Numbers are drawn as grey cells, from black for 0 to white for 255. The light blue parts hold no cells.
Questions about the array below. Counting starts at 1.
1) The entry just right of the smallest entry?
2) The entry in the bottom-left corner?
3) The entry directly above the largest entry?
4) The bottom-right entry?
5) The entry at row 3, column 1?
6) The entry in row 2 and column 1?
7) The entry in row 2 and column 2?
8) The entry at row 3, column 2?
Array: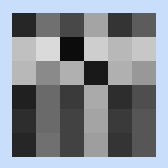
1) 206
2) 38
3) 112
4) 86
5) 184
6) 192
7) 218
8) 138

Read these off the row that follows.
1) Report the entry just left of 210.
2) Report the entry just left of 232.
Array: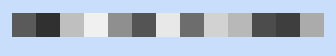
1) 109
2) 84
